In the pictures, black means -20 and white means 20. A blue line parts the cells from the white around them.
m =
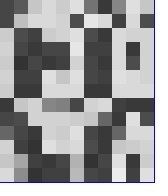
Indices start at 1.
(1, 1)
-9
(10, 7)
-9
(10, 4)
13
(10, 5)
12
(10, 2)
-9
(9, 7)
11
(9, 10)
15
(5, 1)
12
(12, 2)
6
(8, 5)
0
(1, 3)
11
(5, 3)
-9
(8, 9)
-10
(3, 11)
13
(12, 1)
11
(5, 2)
-12
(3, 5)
13
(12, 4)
-11
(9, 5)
13
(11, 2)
-10
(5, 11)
13
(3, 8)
-11
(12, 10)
-11
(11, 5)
13
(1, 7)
-2
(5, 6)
13
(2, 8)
14
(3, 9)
14
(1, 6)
15
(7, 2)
-11
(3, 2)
-8
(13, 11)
15
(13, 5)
-10

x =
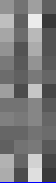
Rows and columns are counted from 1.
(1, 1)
3
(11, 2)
-2
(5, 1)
-1
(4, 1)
3
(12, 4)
-9
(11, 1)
-5
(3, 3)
9
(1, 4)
-5
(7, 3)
11
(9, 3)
1
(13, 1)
7
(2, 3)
17
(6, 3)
-1

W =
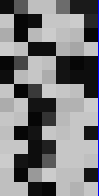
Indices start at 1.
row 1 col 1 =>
-18
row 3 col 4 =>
12
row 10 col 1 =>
10
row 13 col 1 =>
10
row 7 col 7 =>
-18
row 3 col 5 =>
10
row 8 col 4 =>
-17
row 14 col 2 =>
10
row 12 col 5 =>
11
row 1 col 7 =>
-16
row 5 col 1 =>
-19
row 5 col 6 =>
-19
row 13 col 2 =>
-19
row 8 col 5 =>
8
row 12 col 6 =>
11
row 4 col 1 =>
12
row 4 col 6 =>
6
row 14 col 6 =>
8
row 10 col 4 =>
11
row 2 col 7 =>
-14
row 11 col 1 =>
11
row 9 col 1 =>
11
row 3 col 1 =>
7
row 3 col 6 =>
9
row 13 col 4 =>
12
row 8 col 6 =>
8
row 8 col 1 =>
7
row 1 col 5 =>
-3
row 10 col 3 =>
-17

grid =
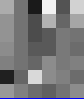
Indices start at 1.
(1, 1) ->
7
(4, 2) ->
-2
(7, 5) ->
-2
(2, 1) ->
3
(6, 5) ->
0
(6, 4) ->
2
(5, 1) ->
0
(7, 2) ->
0
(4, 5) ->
-1
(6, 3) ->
14
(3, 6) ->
-2
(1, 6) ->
13
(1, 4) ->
18
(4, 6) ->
-3

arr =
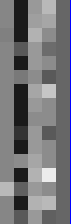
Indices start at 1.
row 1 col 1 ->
1
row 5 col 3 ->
4
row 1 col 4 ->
9
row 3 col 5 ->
-4
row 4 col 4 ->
-3
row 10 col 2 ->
-12
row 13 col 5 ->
-4
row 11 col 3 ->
4
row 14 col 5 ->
-4
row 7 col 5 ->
-4
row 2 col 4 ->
6
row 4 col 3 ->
4
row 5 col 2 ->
-16
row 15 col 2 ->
-16
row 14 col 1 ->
9
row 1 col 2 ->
-16
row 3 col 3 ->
8
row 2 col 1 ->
1
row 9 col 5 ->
-4
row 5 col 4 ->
2
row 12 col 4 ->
2
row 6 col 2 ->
-1
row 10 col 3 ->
4
